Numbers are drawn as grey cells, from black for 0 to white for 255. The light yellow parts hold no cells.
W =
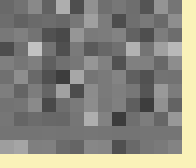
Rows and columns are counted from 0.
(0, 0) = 105
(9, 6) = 118
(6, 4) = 161
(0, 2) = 137
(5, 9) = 96
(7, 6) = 141
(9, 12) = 117
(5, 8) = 132
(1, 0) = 109
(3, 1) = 112
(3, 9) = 178
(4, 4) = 112
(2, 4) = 73
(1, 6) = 160
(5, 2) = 105
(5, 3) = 80
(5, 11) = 115
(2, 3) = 81
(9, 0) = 116
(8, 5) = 118
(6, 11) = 153
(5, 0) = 112
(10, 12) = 131
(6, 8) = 127
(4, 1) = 118
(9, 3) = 117
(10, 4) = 107
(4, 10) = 128
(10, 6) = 135
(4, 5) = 119
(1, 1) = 98
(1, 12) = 142

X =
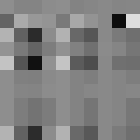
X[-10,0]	142
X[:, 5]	[131, 168, 104, 129, 91, 131, 131, 131, 131, 105]
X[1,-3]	137
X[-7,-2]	133
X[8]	[142, 125, 115, 124, 142, 131, 117, 137, 133, 119]
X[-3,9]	119
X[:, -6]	[142, 121, 178, 145, 196, 142, 142, 142, 142, 178]
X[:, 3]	[140, 148, 140, 125, 145, 138, 140, 124, 124, 140]
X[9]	[179, 98, 44, 140, 178, 105, 88, 137, 123, 111]
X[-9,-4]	147
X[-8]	[179, 97, 43, 140, 178, 104, 86, 137, 122, 111]
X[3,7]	139
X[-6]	[195, 85, 17, 145, 196, 91, 77, 137, 112, 110]
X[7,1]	125
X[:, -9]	[132, 170, 97, 122, 85, 128, 133, 125, 125, 98]
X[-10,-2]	133
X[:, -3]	[137, 137, 137, 139, 137, 137, 137, 137, 137, 137]
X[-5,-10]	142
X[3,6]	112

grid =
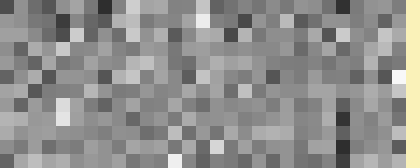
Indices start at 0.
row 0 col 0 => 78
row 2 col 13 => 137
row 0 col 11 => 168
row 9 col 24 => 96
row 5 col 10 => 130
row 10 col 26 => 141
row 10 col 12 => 120
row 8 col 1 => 175
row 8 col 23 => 174
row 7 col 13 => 129
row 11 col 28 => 179
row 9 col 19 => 178
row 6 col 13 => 167
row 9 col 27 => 144
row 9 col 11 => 122
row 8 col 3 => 155
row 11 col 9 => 119
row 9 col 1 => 146
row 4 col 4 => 119
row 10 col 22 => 162
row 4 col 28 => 122
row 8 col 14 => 143
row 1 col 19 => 127
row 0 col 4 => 144
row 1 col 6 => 103
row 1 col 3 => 115
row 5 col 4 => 149
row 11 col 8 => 160
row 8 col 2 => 152
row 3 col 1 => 100
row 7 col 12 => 166
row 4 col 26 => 179
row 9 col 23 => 153
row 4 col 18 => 147
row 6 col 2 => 87
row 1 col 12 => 133

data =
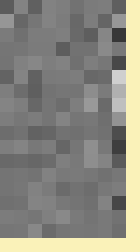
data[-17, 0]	92
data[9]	[109, 114, 98, 102, 114, 112, 117, 113, 77]
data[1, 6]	125
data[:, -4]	[114, 104, 105, 114, 112, 125, 117, 126, 118, 112, 118, 121, 122, 114, 116, 122, 119]
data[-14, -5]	93
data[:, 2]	[96, 118, 124, 123, 135, 97, 95, 103, 124, 98, 120, 103, 115, 130, 132, 118, 136]
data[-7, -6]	125
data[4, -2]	119
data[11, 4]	127
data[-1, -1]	110
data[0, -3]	123
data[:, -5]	[126, 124, 127, 93, 130, 123, 118, 109, 132, 114, 102, 127, 121, 107, 120, 137, 117]
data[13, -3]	109
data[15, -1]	114
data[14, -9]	112
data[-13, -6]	126
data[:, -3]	[123, 125, 94, 114, 126, 104, 141, 153, 120, 117, 143, 142, 119, 109, 112, 116, 118]
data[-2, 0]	124
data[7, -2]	106
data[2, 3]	124
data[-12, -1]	207
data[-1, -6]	107
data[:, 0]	[92, 150, 123, 117, 116, 99, 126, 132, 125, 109, 126, 105, 116, 116, 112, 124, 118]
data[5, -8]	132
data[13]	[116, 119, 130, 123, 107, 114, 109, 120, 125]

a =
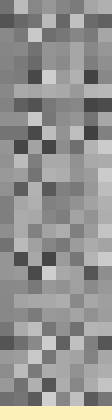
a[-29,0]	114
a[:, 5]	[123, 192, 134, 166, 166, 177, 153, 135, 149, 190, 111, 145, 148, 121, 146, 163, 127, 156, 119, 161, 160, 137, 164, 113, 192, 163, 145, 135, 192]
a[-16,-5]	89
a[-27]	[137, 121, 200, 110, 119, 134, 122, 166]
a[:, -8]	[114, 84, 137, 134, 132, 127, 136, 131, 143, 116, 149, 145, 153, 145, 127, 127, 142, 114, 149, 149, 137, 136, 136, 118, 84, 153, 140, 153, 111]
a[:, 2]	[135, 115, 200, 114, 106, 72, 165, 82, 200, 73, 163, 126, 116, 178, 175, 168, 129, 161, 168, 74, 121, 167, 123, 190, 137, 200, 122, 176, 91]
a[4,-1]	143
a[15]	[127, 171, 168, 134, 126, 163, 147, 174]
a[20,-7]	138
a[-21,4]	141
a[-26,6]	136
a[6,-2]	180
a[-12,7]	164
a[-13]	[142, 170, 129, 163, 173, 127, 156, 196]
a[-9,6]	138
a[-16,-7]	93
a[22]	[136, 139, 123, 153, 150, 164, 145, 157]
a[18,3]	69
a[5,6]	67
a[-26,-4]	144
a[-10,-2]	85
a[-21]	[143, 144, 200, 119, 141, 149, 115, 167]
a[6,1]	169
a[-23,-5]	172
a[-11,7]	203

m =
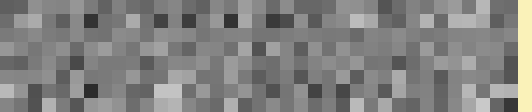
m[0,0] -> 95
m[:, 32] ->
[155, 180, 132, 143, 147, 131, 132, 136]
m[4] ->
[103, 97, 122, 138, 117, 73, 132, 122, 122, 124, 90, 121, 135, 133, 144, 120, 155, 141, 115, 110, 133, 114, 131, 141, 132, 150, 117, 119, 84, 109, 130, 155, 147, 173, 128, 134, 82]
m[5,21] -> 86
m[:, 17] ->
[157, 168, 132, 165, 141, 122, 148, 96]
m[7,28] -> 110
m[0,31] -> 144
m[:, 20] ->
[140, 76, 125, 133, 133, 124, 117, 118]
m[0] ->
[95, 98, 144, 134, 132, 150, 123, 98, 129, 110, 102, 126, 134, 108, 97, 135, 121, 157, 138, 106, 140, 103, 103, 109, 146, 144, 132, 84, 108, 130, 119, 144, 155, 121, 183, 111, 108]
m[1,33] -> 182
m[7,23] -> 126
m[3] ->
[151, 134, 119, 132, 143, 107, 140, 156, 132, 118, 150, 162, 120, 101, 135, 133, 113, 165, 83, 161, 133, 94, 145, 114, 146, 126, 130, 125, 135, 113, 155, 113, 143, 131, 140, 137, 107]
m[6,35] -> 182
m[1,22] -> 89
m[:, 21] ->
[103, 143, 129, 94, 114, 86, 146, 140]
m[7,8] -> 146
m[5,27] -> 128
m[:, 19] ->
[106, 58, 117, 161, 110, 111, 81, 138]
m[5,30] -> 127
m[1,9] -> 171
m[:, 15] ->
[135, 152, 127, 133, 120, 118, 116, 106]
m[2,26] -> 132
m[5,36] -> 85
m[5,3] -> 144
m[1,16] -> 51
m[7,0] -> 133
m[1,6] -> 51

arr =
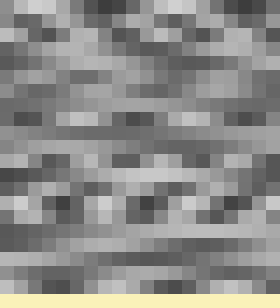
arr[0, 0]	142
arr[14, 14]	182
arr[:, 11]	[190, 119, 187, 92, 109, 121, 101, 157, 126, 117, 105, 182, 200, 114, 92, 136, 178, 126, 89, 166, 90]
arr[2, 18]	131
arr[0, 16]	76
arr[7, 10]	163
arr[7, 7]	157
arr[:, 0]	[142, 136, 188, 99, 89, 122, 140, 106, 107, 145, 133, 168, 71, 94, 176, 116, 88, 90, 182, 144, 190]
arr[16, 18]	176
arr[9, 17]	157
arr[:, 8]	[69, 134, 84, 120, 168, 155, 151, 162, 102, 106, 139, 95, 185, 154, 173, 152, 155, 174, 99, 156, 192]
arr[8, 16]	97
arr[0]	[142, 184, 207, 201, 168, 122, 82, 61, 69, 103, 150, 190, 208, 197, 161, 115, 76, 61, 73, 111]
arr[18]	[182, 180, 175, 165, 153, 139, 124, 111, 99, 91, 87, 89, 94, 103, 116, 129, 144, 158, 169, 177]
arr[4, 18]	163
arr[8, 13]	193
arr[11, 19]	86
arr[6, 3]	107
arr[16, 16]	185
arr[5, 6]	110
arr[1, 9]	172
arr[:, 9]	[103, 172, 96, 100, 150, 162, 127, 164, 76, 107, 126, 94, 195, 175, 106, 100, 164, 162, 91, 168, 170]
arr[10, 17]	139
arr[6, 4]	123
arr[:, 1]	[184, 98, 161, 118, 99, 148, 116, 108, 78, 138, 146, 179, 78, 112, 204, 170, 93, 95, 180, 125, 162]
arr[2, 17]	181
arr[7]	[106, 108, 113, 122, 131, 141, 149, 157, 162, 164, 163, 157, 149, 141, 130, 121, 113, 107, 105, 108]
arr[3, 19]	134
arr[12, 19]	86
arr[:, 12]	[208, 94, 159, 107, 94, 107, 113, 149, 170, 124, 100, 159, 194, 93, 159, 179, 182, 109, 94, 153, 76]
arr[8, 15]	140
